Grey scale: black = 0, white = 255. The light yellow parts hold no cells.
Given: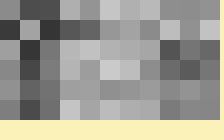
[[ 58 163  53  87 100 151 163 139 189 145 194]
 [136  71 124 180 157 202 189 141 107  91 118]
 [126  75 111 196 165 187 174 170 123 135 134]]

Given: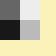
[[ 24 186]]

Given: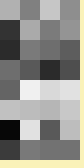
[[ 51 170 123 148]
 [110  89  43  78]
 [193 188 182 200]
 [ 59 121 114 114]]

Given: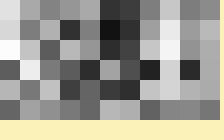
[[215 125 177  49 127  18  48 159 234 156 185]
 [ 93 237 122  92  45 163  79  34 211  42 172]
 [101 162 144 121 102 183 175  98 133 135 118]]

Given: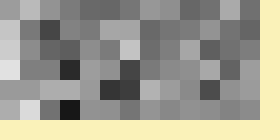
[[197 121  70 130 122 166 165 105 117 123 147 115 101]
 [225 127 127  42 157 145  69 122 138 143 168  99 157]
 [173 218 114  23 146 144 117 148 136 145 141 131 139]]

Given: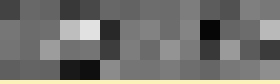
[[118 108 111 190 225  40 121 130 109 132   6 101 108 185]
 [ 95 100  99  25  15 139 117 116 123 110 102 120 124 142]]

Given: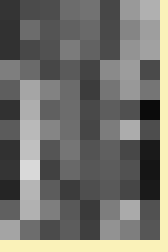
[[ 49 108  84  97 105  73 133 158]
 [126 106  71  90  68 138 156  74]
 [ 49 174  96 108  73  93  80  11]
 [ 49 192  85 117  83  95  71  26]
 [ 37 181  92  60  78  89  70  26]
 [164 109  75  92  63 146 126  86]]
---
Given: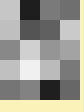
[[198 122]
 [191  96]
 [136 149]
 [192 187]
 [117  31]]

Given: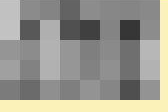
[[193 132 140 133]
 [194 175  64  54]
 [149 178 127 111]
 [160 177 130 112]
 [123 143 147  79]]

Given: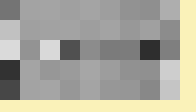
[[116 164 164 146 174]
 [193 162 158 152 140]
 [218 217 140 124 127]
 [ 50 151 166 145 206]
 [ 71 165 164 150 197]]

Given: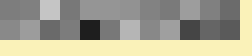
[[125 197 149 146 122 128]
 [137 106  30 181 159 101]]

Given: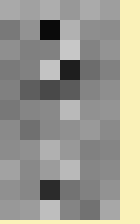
[[169 173 170]
 [121  10 142]
 [143 129 131]
 [122 195 109]
 [128  73 132]
 [120 137 145]
 [138 136 153]
 [140 176 129]
 [162 156 134]
 [144  43 129]
 [152 190 114]]

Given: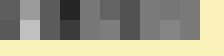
[[ 93  91 119  81 118]
 [ 89  91 119  81 133]]
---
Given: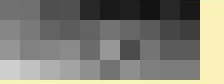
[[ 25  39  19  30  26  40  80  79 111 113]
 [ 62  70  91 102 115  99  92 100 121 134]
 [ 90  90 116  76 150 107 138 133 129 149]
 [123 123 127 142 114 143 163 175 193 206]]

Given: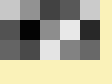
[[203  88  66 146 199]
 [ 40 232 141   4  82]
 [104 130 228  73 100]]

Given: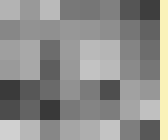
[[ 62  85 128 118 120 186 153 179]
 [ 98 118 142 149 151 144 146 135]
 [109 132 181 185 155 109 168 159]
 [118 138 186 194 153  94 168 154]
 [151 161  78 123 145 106  87  58]
 [192 165 125 132 121  57  99  76]
 [ 88 126 195 174 165 135 183 208]]

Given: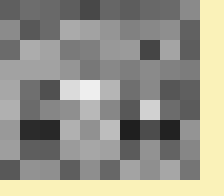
[[138 106 104  93 102  72  94 105 109  95]
 [ 97 142 136 129 149 162 170 106  88 139]
 [ 93 164  69 154 152 127 122 163 172 107]
 [124 129 138 126 136 120 149 162 162 162]
 [ 95  86 137 111 181 238 219  80 111 167]
 [ 91 108 209  88 135 184 143 134 107 176]
 [148  34  76  31 189 145 176  40  43 153]
 [134  99 146  91 161 166 155  93  94 158]
 [117 166 143 163 103 142  94 143 146  88]]

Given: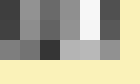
[[ 80 247 143 106 146  62]
 [ 88 245 146  99 141  65]
 [145 184 180  53 115 126]]

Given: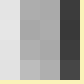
[[ 60 170 173 228]
 [ 57 172 168 230]
 [ 61 169 175 227]
 [ 70 175 188 226]]

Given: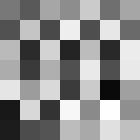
[[166 111 203 141 166  89 120]
 [106 231  78 238  73 197  81]
 [236  41 188  36 211  43 186]
 [233  79 233  80 175  58 172]
 [160  10 203  59 217 156 229]
 [143 254 138 247  51 216  24]
 [192 224 169 188  84  76  28]]
